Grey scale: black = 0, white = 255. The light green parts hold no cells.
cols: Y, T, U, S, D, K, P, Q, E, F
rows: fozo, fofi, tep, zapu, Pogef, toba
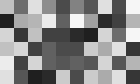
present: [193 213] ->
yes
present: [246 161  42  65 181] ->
yes
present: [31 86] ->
no
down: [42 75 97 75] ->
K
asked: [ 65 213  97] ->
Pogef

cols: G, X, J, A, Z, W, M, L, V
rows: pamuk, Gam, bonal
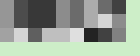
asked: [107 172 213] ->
Gam
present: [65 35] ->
no

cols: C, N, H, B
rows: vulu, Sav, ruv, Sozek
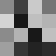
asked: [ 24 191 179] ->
Sav
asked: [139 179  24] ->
ruv

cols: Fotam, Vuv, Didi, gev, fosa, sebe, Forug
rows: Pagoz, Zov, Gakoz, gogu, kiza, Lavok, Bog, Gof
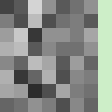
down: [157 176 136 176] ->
Fotam
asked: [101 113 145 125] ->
Gof
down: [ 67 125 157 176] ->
Fotam

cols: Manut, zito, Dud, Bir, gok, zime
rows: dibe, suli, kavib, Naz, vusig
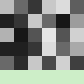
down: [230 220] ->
Bir
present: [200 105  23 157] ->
yes
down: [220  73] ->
Bir
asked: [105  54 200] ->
dibe
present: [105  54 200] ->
yes
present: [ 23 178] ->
no

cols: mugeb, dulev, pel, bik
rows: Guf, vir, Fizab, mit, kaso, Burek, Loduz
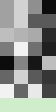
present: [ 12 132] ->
yes
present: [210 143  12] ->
yes
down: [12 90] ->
bik
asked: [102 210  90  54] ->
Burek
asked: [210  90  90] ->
vir
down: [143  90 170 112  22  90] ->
pel

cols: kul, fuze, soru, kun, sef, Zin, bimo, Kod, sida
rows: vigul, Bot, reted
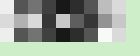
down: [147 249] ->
Kod
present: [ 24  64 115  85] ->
no
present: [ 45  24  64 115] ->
no
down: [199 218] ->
sida
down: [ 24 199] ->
sef

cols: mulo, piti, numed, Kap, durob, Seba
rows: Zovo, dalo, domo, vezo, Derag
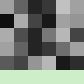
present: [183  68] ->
yes
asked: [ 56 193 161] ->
Zovo
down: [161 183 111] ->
durob
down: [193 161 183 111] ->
durob

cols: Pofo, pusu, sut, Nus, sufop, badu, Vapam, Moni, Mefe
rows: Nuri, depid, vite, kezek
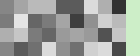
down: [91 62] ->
badu
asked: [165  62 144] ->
depid
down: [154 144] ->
sufop
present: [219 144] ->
yes
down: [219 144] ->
Vapam
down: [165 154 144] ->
sufop
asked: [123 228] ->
depid

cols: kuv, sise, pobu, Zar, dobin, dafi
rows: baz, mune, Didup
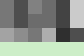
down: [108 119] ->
pobu
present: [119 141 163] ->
no
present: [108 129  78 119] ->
no
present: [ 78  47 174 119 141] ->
no

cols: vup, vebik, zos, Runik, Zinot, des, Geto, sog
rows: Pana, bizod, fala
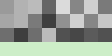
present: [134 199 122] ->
no
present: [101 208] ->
no
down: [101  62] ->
Runik
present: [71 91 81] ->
yes
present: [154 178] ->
yes

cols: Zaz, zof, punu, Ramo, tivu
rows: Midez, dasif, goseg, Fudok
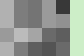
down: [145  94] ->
tivu
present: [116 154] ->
yes
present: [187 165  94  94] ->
no

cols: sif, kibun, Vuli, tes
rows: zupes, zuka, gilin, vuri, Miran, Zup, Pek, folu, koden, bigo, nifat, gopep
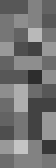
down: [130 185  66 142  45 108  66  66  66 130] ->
Vuli
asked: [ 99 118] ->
koden
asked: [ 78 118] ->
bigo
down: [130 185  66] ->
Vuli
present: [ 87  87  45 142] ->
yes

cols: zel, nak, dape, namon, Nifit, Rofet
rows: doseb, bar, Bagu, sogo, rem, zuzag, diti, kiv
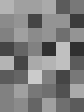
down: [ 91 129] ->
zel
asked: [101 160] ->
kiv

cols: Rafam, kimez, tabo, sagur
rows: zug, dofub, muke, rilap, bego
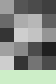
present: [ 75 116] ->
no
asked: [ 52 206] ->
muke
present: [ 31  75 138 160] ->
no
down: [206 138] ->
kimez

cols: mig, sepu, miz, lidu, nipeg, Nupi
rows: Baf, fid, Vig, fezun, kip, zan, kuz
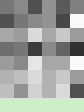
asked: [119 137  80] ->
Baf
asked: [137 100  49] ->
fezun
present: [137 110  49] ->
no

